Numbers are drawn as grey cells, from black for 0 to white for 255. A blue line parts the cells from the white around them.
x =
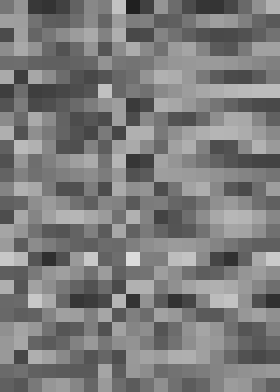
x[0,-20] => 118
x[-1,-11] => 91
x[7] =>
[83, 124, 73, 79, 90, 106, 125, 146, 158, 58, 74, 174, 167, 152, 135, 117, 99, 84, 75, 73]
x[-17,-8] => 149
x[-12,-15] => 99
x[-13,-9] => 67
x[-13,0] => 77
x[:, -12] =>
[194, 156, 175, 140, 118, 103, 103, 158, 159, 70, 160, 182, 152, 171, 130, 113, 167, 106, 110, 97, 74, 181, 87, 162, 142, 78, 93, 109]
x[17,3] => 124
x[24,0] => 152
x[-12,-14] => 128
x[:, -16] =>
[65, 92, 139, 82, 96, 108, 71, 90, 99, 100, 81, 143, 127, 80, 141, 180, 84, 110, 80, 159, 120, 103, 160, 85, 101, 137, 91, 157]
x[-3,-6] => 160
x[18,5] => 154
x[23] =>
[144, 164, 152, 114, 85, 91, 126, 81, 162, 133, 142, 84, 108, 146, 165, 149, 111, 84, 92, 128]
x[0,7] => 126
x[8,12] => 83
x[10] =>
[97, 186, 177, 136, 81, 79, 130, 93, 160, 170, 137, 104, 161, 175, 129, 77, 82, 137, 178, 154]
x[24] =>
[152, 167, 100, 90, 101, 130, 153, 119, 142, 147, 124, 93, 114, 142, 159, 153, 128, 101, 89, 102]
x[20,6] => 82
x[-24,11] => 142
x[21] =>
[105, 107, 200, 170, 103, 54, 60, 72, 181, 51, 146, 90, 50, 69, 131, 188, 195, 146, 79, 48]
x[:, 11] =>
[149, 91, 132, 113, 142, 177, 137, 174, 117, 121, 104, 163, 158, 77, 125, 67, 100, 148, 126, 158, 122, 90, 162, 84, 93, 156, 107, 143]
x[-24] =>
[109, 110, 98, 96, 96, 99, 103, 147, 118, 115, 119, 142, 150, 152, 154, 154, 150, 143, 136, 128]
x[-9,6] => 113
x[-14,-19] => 101
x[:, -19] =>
[148, 158, 160, 169, 110, 62, 109, 124, 107, 82, 186, 150, 129, 177, 101, 168, 149, 92, 184, 91, 85, 107, 94, 164, 167, 71, 112, 87]
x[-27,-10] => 127
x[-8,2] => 162
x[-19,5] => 82
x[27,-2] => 122
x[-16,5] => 134
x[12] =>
[99, 129, 112, 119, 127, 134, 141, 124, 152, 81, 91, 158, 157, 155, 152, 146, 139, 132, 125, 116]

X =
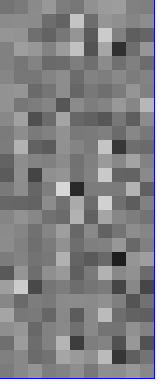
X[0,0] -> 116
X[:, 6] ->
[145, 109, 91, 83, 111, 130, 120, 125, 97, 122, 122, 128, 130, 124, 108, 97, 137, 127, 90, 122, 117, 138, 137, 137, 126, 144, 120]
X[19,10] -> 107
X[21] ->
[135, 106, 125, 121, 138, 139, 138, 144, 127, 84, 113]
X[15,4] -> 107
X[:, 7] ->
[155, 149, 203, 166, 139, 126, 111, 132, 86, 127, 197, 154, 201, 124, 209, 165, 98, 129, 105, 178, 123, 144, 187, 116, 131, 187, 143]
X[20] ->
[159, 203, 73, 117, 125, 109, 117, 123, 69, 136, 70]
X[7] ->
[146, 119, 125, 133, 86, 139, 125, 132, 152, 134, 183]
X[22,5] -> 92
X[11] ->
[99, 141, 131, 128, 139, 114, 128, 154, 136, 163, 130]
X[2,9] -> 94
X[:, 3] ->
[152, 109, 99, 130, 106, 132, 117, 133, 107, 129, 91, 128, 144, 126, 140, 113, 133, 123, 120, 143, 117, 121, 102, 130, 130, 114, 125]
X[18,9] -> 149
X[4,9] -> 128
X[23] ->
[143, 150, 104, 130, 137, 112, 137, 116, 115, 145, 130]
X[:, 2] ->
[138, 139, 111, 151, 131, 119, 106, 125, 79, 122, 98, 131, 68, 102, 99, 135, 113, 111, 115, 110, 73, 125, 122, 104, 109, 107, 148]
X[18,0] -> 124
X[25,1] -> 136
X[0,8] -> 157
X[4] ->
[129, 118, 131, 106, 108, 126, 111, 139, 112, 128, 108]
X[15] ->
[133, 146, 135, 113, 107, 178, 97, 165, 135, 125, 115]
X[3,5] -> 193
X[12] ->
[91, 142, 68, 144, 148, 115, 130, 201, 100, 99, 138]
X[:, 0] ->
[116, 139, 149, 129, 129, 134, 146, 146, 136, 123, 124, 99, 91, 121, 103, 133, 139, 140, 124, 89, 159, 135, 165, 143, 111, 128, 123]
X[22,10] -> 95

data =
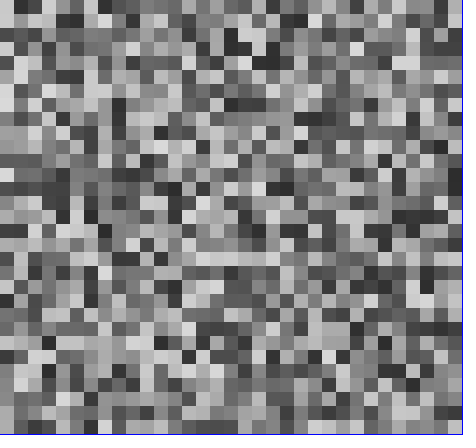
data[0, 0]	201
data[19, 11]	177
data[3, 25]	216
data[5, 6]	202
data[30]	[174, 92, 60, 80, 185, 123, 52, 211, 90, 170, 163, 188, 124, 92, 78, 76, 79, 169, 118, 132, 79, 132, 206, 192, 158, 198, 100, 124, 170, 131, 139, 119, 191]
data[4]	[79, 211, 191, 82, 152, 139, 178, 81, 147, 62, 102, 99, 88, 210, 94, 62, 160, 216, 49, 47, 69, 187, 80, 97, 137, 108, 105, 64, 211, 211, 107, 105, 110]
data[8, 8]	54
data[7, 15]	194
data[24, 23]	161
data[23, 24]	171
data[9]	[160, 157, 209, 137, 207, 77, 66, 177, 65, 145, 171, 49, 92, 77, 169, 197, 158, 135, 202, 81, 155, 212, 85, 94, 87, 83, 116, 110, 103, 68, 138, 153, 136]
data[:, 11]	[114, 199, 117, 173, 99, 187, 135, 177, 187, 49, 217, 89, 138, 62, 200, 145, 165, 184, 56, 177, 71, 150, 173, 136, 47, 205, 104, 104, 153, 136, 188]
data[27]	[134, 211, 169, 76, 139, 71, 137, 71, 103, 61, 195, 104, 67, 132, 151, 177, 102, 95, 119, 105, 110, 173, 139, 61, 193, 149, 92, 194, 97, 47, 126, 130, 166]
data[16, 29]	51
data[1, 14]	129
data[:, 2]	[71, 198, 71, 147, 191, 124, 114, 208, 113, 209, 183, 90, 112, 80, 203, 155, 210, 187, 79, 57, 154, 74, 76, 101, 158, 209, 193, 169, 112, 134, 60]
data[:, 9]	[94, 55, 118, 209, 62, 164, 194, 128, 185, 145, 100, 187, 56, 89, 87, 118, 135, 210, 58, 118, 124, 105, 147, 115, 211, 142, 114, 61, 152, 102, 170]
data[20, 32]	177
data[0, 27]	125
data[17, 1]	165
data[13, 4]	66
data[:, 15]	[159, 125, 166, 168, 62, 198, 77, 194, 93, 197, 184, 196, 119, 144, 170, 165, 182, 132, 199, 110, 213, 111, 100, 66, 168, 76, 215, 177, 170, 121, 76]
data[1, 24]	170
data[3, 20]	123
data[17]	[173, 165, 187, 148, 170, 116, 164, 81, 129, 210, 71, 184, 123, 205, 128, 132, 145, 109, 76, 144, 197, 74, 94, 67, 122, 171, 164, 52, 183, 168, 112, 92, 60]
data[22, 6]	192
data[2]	[74, 89, 71, 149, 94, 101, 125, 121, 96, 118, 159, 117, 144, 60, 114, 166, 47, 205, 201, 124, 75, 141, 118, 68, 99, 71, 156, 136, 127, 209, 76, 159, 63]
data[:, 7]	[50, 216, 121, 116, 81, 108, 204, 150, 150, 177, 168, 201, 111, 130, 122, 140, 44, 81, 153, 217, 152, 126, 139, 199, 174, 172, 177, 71, 147, 145, 211]
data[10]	[150, 157, 183, 129, 112, 182, 65, 168, 120, 100, 193, 217, 178, 208, 60, 184, 110, 175, 89, 188, 174, 56, 112, 81, 198, 115, 209, 193, 109, 174, 74, 44, 188]
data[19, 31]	77
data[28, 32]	133
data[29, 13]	185

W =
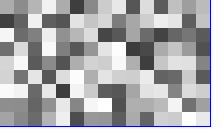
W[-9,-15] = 172
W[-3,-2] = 219
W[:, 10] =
[221, 206, 107, 73, 62, 235, 226, 174, 100]
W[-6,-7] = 253
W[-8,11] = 238
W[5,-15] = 211
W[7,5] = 134
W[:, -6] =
[86, 167, 166, 60, 175, 206, 166, 175, 171]
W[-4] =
[211, 116, 229, 87, 221, 252, 175, 228, 208, 206, 235, 99, 105, 203, 90]
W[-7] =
[245, 108, 128, 238, 145, 183, 220, 70, 88, 166, 107, 67, 102, 118, 90]
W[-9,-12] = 241
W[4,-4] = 198
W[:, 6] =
[137, 197, 220, 150, 210, 175, 202, 246, 152]
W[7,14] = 160
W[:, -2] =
[158, 95, 118, 155, 224, 203, 219, 113, 255]
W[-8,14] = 195
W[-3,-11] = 60
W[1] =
[64, 98, 241, 95, 84, 227, 197, 214, 125, 167, 206, 238, 229, 95, 195]
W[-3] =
[250, 243, 105, 232, 60, 243, 202, 93, 87, 166, 226, 230, 132, 219, 206]
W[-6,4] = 127
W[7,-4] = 186
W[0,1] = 140
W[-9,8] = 232
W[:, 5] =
[62, 227, 183, 88, 174, 252, 243, 134, 77]
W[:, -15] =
[172, 64, 245, 111, 213, 211, 250, 142, 164]
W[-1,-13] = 107

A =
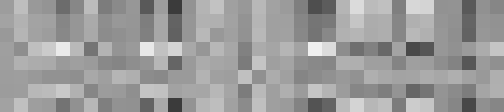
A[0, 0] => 157
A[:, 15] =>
[194, 176, 152, 183, 166, 160, 183, 190]
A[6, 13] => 167
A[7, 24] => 187
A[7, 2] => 158
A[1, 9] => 150
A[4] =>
[158, 177, 172, 170, 154, 159, 155, 137, 133, 142, 148, 182, 101, 154, 171, 166, 163, 123, 196, 159, 164, 143, 137, 134, 176, 175, 159, 159, 132, 159, 157, 142, 131, 87, 155, 144]
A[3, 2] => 191
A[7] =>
[162, 192, 158, 155, 115, 145, 183, 127, 146, 145, 99, 169, 59, 147, 182, 190, 161, 139, 192, 159, 155, 131, 83, 100, 187, 212, 183, 191, 124, 204, 197, 147, 134, 72, 144, 134]
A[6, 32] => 139
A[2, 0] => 153
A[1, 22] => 117
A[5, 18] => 144
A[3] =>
[159, 142, 191, 203, 234, 185, 116, 179, 148, 154, 232, 193, 212, 168, 150, 183, 167, 129, 171, 165, 181, 163, 240, 220, 141, 111, 129, 104, 163, 73, 86, 151, 145, 155, 172, 197]
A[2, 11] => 167
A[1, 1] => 178
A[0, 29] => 215
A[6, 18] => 185
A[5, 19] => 172
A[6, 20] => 175
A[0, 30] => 212
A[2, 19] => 160
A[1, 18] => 181
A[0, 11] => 157
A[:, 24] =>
[181, 174, 177, 141, 176, 153, 156, 187]
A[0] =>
[157, 190, 153, 148, 108, 135, 188, 124, 138, 151, 89, 157, 59, 147, 180, 194, 160, 152, 184, 162, 155, 127, 78, 92, 181, 219, 187, 192, 127, 215, 212, 146, 147, 89, 145, 134]
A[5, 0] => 157
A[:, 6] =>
[188, 170, 169, 116, 155, 168, 134, 183]

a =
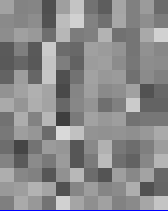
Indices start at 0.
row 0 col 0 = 162
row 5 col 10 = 139
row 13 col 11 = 101
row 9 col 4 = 217
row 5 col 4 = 80
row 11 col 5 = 86
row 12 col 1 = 135
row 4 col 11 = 139
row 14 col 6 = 143
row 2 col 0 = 141
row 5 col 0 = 99
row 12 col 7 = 84
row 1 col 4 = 188
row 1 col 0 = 138
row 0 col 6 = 114
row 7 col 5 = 135
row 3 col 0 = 90
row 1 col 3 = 82
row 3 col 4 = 108
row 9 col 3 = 107
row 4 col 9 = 119
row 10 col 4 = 150
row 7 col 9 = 203
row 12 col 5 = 184
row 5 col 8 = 155
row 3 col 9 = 117
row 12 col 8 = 159
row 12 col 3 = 86
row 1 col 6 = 130
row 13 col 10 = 81
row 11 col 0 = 131
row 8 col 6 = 162
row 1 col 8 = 167
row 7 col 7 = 111
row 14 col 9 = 138
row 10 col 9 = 109
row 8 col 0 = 114
